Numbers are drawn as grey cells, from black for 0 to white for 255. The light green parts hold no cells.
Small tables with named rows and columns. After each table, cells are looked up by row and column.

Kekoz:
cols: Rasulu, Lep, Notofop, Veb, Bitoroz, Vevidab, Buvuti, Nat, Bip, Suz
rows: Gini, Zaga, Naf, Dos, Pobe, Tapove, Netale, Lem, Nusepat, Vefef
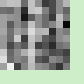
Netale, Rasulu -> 152
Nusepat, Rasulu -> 221
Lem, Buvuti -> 108
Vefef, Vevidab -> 142
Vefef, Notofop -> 67
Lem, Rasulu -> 202
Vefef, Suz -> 123
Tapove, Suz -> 154

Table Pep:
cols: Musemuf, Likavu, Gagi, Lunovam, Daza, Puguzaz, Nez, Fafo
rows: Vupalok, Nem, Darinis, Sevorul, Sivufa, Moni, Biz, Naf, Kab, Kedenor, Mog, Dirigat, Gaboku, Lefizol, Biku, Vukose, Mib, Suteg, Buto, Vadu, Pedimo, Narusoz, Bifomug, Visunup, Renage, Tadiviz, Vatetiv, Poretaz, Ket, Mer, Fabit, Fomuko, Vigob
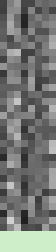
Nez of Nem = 100
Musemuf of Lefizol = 92
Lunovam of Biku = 88
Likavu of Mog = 135
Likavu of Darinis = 152
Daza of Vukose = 157
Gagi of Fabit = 107
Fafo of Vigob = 104
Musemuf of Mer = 132
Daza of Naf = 66
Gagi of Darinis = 106
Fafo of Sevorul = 136
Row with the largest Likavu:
Fomuko

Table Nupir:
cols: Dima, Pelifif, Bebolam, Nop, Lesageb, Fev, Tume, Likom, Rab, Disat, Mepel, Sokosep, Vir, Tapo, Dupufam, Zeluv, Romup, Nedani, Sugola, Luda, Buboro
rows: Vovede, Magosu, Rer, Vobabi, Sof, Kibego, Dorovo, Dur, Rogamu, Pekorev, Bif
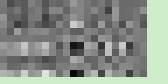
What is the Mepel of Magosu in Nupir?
131
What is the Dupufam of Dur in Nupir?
87
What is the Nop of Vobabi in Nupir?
78
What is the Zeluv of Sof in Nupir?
124
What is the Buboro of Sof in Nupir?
123
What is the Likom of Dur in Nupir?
132
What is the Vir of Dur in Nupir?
144
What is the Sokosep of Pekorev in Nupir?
126
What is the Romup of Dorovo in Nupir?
122
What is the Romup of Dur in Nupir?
93
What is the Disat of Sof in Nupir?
123
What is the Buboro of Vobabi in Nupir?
86
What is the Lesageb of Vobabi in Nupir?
114
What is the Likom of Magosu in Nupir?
134
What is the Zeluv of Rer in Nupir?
109
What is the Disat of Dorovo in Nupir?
129
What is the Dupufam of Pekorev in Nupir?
133
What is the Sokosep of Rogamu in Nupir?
154
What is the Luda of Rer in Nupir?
118
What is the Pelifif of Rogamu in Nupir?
99
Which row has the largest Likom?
Bif

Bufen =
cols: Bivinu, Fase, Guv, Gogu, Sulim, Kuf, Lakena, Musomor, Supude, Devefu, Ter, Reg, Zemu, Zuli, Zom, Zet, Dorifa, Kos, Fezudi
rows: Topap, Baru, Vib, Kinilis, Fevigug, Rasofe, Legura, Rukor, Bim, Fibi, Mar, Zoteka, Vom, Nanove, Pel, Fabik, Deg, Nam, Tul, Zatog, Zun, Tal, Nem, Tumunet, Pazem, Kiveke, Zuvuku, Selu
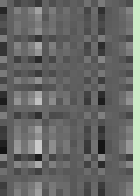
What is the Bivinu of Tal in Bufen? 20
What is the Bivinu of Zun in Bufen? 33
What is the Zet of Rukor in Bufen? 89
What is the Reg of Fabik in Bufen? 98
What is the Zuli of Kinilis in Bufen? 100
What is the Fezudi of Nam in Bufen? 106
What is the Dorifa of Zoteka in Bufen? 94
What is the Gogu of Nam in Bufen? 104
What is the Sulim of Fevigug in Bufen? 117
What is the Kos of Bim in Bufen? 85
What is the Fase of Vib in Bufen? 98
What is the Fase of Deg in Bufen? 95
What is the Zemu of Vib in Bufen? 80

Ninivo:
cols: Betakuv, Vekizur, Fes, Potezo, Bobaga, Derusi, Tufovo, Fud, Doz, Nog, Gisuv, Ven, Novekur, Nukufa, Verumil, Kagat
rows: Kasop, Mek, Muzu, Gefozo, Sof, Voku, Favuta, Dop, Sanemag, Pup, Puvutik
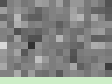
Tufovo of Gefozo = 120
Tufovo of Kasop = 153
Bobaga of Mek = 121
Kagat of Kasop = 82
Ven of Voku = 150
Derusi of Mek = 100
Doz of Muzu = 125
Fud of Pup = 125
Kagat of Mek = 90
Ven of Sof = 110
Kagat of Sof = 117
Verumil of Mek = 98
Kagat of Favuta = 142
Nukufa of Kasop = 136
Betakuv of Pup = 168
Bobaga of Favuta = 49
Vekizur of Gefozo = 110
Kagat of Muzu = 96
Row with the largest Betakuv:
Favuta

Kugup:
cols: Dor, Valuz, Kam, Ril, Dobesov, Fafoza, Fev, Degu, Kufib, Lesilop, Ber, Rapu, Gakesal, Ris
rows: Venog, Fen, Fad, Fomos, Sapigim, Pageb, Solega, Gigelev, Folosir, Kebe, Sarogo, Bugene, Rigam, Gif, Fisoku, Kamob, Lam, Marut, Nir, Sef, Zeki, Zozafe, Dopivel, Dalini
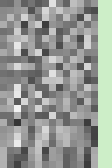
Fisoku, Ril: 214
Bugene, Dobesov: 81
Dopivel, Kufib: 151
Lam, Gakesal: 152
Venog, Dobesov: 115
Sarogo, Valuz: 108
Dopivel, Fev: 94

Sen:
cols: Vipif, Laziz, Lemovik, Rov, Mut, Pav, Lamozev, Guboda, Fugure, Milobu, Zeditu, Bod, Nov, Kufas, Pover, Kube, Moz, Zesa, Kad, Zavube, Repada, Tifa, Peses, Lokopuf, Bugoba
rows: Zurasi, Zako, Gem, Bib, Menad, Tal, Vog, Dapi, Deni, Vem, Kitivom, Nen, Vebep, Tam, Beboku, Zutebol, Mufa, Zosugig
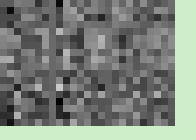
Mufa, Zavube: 150
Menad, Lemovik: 55
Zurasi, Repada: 138
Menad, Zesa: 88
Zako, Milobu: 143
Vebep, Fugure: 201
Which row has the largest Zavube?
Tam

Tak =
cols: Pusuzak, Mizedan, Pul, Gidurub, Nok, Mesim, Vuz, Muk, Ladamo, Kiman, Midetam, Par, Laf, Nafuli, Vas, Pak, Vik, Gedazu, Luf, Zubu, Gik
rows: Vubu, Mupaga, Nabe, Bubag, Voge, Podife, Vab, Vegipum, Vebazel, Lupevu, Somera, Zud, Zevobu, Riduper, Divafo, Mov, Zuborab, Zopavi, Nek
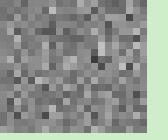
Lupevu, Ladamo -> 135
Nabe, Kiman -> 115
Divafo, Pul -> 169
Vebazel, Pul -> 111
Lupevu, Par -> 140
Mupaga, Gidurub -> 125
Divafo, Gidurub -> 126
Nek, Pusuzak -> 158
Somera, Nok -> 137
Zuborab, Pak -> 164
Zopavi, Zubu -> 116
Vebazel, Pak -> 101

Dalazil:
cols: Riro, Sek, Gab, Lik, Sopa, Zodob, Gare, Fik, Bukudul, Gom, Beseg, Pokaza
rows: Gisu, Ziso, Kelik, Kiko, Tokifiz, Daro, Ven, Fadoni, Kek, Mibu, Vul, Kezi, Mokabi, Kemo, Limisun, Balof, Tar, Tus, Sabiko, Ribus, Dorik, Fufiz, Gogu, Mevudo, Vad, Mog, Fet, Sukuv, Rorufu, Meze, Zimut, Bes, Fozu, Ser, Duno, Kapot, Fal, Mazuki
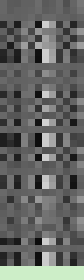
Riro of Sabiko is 103
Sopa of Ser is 112
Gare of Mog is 197
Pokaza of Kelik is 99
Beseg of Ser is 75
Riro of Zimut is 94
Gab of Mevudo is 80
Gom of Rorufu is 51

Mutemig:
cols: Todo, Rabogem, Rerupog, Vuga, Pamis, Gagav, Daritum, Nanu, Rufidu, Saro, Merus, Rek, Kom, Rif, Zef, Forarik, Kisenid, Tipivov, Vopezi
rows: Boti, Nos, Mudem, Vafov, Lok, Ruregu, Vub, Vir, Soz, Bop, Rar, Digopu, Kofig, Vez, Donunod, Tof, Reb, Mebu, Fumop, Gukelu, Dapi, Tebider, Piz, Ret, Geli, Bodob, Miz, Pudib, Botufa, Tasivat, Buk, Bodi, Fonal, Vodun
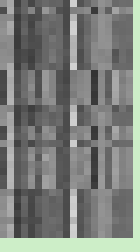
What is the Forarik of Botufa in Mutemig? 135
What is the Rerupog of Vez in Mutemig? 80
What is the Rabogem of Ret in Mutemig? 178
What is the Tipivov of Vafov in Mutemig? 106
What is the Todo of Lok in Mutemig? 146
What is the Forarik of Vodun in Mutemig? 135
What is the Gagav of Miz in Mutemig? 89
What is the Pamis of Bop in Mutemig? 69
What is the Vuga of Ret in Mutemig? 99
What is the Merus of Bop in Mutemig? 209
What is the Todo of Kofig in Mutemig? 74
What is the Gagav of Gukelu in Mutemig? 103
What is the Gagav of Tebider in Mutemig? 108

